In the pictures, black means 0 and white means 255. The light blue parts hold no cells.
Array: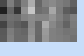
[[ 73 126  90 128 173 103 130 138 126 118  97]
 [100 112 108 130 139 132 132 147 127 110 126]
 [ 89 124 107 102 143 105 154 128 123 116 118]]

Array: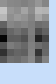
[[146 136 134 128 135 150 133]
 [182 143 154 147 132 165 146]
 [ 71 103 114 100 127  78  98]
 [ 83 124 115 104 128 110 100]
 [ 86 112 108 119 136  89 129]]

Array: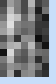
[[ 68 157 128  73 181  64  90]
 [116 213 193 103 163  67  27]
 [160 195 123  99 115  51  63]
 [125 173 181 117 185  81  19]
 [122 185  93  83 130  45  98]
 [ 87 167  44 135 143  70  48]]

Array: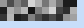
[[150  77 130  95 213 178 118 170 113  28  27]
 [ 53 182  31  43 128  78  48  76  44 146 161]]

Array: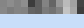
[[133 141 131 142  60  94 131 101 152 186 161  68]]

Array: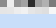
[[139 237 146 162  43 160 177 123]]

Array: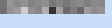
[[116 150 138 147 130 137 145 119 131 120 131 139 126 139 135]]

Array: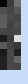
[[  5  62 112]
 [ 91  72  68]
 [ 70  68  71]
 [ 90  67  56]
 [ 32  72 102]]

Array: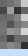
[[105 112 130 201]
 [105 112 131 204]
 [116 150 140 211]
 [120 138 122  50]]
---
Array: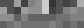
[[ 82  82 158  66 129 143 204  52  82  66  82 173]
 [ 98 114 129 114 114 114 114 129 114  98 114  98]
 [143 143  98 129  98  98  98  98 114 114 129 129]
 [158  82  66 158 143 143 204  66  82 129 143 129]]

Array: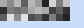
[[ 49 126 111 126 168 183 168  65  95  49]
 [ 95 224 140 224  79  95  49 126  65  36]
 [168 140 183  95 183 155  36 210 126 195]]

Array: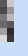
[[ 73 148]
 [ 89 200]
 [105  89]
 [121 185]
 [161  44]
 [216  57]]

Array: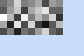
[[ 75 126  34 113  89 156 212 101  75]
 [ 89 156 200  62 169 200 228 101 101]
 [113 140 212 126 140 169  75 156 140]
 [169  34 228  75 212  62  21  89 185]
 [255 185  62 241 126 185 140 212  50]]

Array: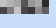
[[ 70 124 193  70  57 138  96]
 [193 179 166  84 150 166  44]]

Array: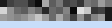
[[ 26  65  79  79  40  11 169  93 120  65  79  53 120 106 157 120]
 [157 145 132 145 169 198 157 106 169 120  65 145  79 132 157  26]
 [212 145 106  93 132 106  40 106  93 132  11 224 198  53  65  26]]

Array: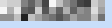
[[145 145 192  32 192 161 130 114  85 114 161 130 130 192 114]
 [220 205 205 130  98 145  70 246 192 145 114  70  58 205 176]
 [246 176 232  98  85 205  85 161  98 176  98 145 130 220 161]]

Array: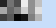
[[ 36 115  78 236 144 193]
 [ 64  90   6  22 128 181]
 [169 103 128 207 144 223]]
